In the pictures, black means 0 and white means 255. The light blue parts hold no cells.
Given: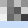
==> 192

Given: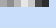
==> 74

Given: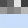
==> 225

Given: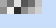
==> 112

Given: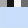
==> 243

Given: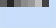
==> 191

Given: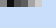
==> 165

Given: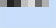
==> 108

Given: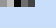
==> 110

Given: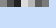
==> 92
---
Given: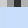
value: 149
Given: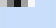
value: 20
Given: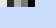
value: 178
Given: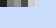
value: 149
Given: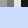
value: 119
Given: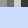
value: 110
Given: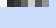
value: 205
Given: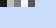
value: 128
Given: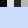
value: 224
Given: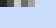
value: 202
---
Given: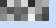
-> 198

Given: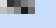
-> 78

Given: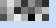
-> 93

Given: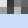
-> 55

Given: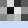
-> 17

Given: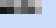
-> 106

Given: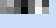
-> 110

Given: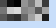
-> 147

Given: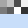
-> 196
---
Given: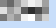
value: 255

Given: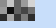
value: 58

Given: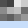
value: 95

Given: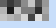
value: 70

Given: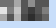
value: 46

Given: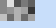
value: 177

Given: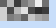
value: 196

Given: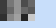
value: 160
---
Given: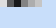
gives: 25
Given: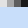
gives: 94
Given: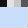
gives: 198
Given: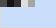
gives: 49
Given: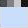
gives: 201
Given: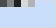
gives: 32
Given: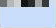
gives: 209
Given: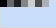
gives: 32
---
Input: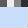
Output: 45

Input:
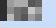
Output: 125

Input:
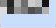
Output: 176

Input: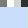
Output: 47

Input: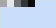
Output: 9

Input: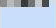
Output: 73
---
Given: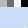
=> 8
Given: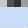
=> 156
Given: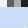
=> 32
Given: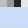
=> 231
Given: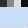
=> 16
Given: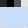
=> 226
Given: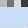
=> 58
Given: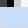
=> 246
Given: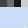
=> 204
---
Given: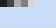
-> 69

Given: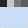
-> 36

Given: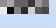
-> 43

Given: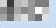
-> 222

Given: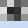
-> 185

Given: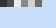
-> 235

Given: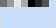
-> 170
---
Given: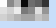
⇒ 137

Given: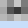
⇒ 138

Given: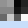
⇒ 158

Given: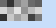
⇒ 51

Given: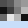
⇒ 90

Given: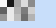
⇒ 25

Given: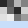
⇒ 87

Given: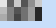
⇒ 97
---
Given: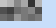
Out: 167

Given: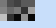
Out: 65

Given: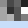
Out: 73

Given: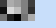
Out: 158

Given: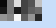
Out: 67

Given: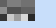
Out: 126
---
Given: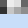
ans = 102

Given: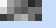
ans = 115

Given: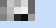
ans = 102

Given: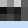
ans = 84

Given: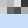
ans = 53

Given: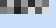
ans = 116

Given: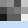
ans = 160

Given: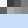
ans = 125

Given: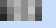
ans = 93
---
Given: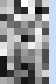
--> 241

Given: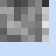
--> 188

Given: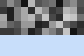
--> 113

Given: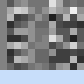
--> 169

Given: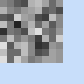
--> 136

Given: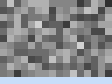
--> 177

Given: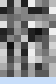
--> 144

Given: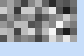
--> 151

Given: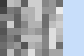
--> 190
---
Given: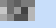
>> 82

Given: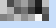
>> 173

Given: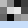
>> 7

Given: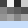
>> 165

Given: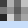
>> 209

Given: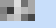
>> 196

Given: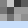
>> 117
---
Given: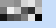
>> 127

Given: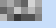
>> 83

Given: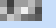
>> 118

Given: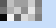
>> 217

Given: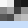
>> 76

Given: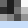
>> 132
